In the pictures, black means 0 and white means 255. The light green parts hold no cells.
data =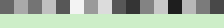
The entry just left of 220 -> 154
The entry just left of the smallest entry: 200

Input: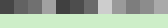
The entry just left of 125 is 154
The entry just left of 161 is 112
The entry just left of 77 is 64

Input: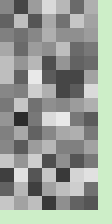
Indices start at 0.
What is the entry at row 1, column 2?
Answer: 85
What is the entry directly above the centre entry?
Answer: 175
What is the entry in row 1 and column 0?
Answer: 98
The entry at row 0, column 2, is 156
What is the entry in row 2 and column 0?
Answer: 128
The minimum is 43
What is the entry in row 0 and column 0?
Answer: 135
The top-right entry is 175
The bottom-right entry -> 85
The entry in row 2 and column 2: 135
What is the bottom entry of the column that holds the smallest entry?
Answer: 162
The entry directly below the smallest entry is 168
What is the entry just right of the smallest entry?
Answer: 120
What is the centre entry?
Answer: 143
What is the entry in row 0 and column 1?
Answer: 70
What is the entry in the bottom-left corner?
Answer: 198
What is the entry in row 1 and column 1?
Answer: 190

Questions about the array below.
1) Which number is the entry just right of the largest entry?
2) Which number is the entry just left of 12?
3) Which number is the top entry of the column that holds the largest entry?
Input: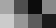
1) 151
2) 78
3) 166

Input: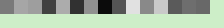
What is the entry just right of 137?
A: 201
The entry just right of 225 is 137
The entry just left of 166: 122
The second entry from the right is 110

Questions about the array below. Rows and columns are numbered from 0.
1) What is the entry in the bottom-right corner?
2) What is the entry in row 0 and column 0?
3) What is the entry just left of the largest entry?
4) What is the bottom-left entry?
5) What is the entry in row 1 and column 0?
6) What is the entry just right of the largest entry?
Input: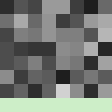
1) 154
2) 45
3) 99
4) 69
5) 111
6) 140
